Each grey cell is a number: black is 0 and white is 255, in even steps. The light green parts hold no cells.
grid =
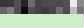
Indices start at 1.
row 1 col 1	55
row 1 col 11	235
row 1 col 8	77
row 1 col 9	73
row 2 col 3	78
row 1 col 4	36
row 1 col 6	68

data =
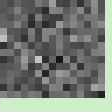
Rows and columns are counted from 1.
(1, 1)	90
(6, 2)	104
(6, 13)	141
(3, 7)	73
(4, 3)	128
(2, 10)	90
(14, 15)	35
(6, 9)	118
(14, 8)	105
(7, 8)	87
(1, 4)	84
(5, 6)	65
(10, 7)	128
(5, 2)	86
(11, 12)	121
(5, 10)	55
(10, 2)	88
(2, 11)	108
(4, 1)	99
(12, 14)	93
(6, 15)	65
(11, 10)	139
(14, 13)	78
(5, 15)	93
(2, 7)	43
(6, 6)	70
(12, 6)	74
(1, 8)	156
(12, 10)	114
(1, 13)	98
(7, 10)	91
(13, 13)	89
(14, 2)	112
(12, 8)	95
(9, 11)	61
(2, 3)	126
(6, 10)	95

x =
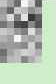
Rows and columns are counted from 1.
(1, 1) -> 194
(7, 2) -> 155
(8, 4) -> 209
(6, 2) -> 161
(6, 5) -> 162
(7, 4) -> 138
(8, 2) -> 164
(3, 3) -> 125
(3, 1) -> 165
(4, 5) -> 137
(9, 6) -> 203
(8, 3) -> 186
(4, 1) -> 119
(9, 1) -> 135
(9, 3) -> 191
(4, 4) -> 68

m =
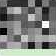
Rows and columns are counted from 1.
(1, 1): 114
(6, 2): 126
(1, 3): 49
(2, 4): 113
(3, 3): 97
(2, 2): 157
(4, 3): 158
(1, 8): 66
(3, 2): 69
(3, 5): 194
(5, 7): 43
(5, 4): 112
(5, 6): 150
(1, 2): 49
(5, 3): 166
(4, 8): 120

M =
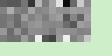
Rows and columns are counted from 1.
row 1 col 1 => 93
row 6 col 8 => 67
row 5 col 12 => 130
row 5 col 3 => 147
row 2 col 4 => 121
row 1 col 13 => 138
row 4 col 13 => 149
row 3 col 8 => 149
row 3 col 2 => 126
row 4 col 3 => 105
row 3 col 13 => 162
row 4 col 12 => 159
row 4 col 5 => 146
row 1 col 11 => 105
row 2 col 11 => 158
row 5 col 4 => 111
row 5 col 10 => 143
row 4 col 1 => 116
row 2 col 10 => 141
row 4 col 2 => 133
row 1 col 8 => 163
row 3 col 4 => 156

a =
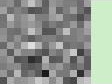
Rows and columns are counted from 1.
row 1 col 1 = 134
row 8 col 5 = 134
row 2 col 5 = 83
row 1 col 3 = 106
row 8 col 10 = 155
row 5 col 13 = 157
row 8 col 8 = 133
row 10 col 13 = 92
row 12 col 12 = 183
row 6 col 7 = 128
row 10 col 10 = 121
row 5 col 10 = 191
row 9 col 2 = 153
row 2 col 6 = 89
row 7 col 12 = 115
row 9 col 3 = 84
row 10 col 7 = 155
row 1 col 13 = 156
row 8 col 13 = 115
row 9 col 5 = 45
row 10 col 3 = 139
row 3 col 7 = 126
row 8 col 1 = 151
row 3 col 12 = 80
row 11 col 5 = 120
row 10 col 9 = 152
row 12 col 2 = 172
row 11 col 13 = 140
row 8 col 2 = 93
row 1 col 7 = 96
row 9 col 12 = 145
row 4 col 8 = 125
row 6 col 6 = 116
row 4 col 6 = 139

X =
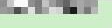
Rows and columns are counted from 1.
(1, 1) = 143
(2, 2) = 146
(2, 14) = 182
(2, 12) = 165
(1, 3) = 250
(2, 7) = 163
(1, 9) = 126
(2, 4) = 138
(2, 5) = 223
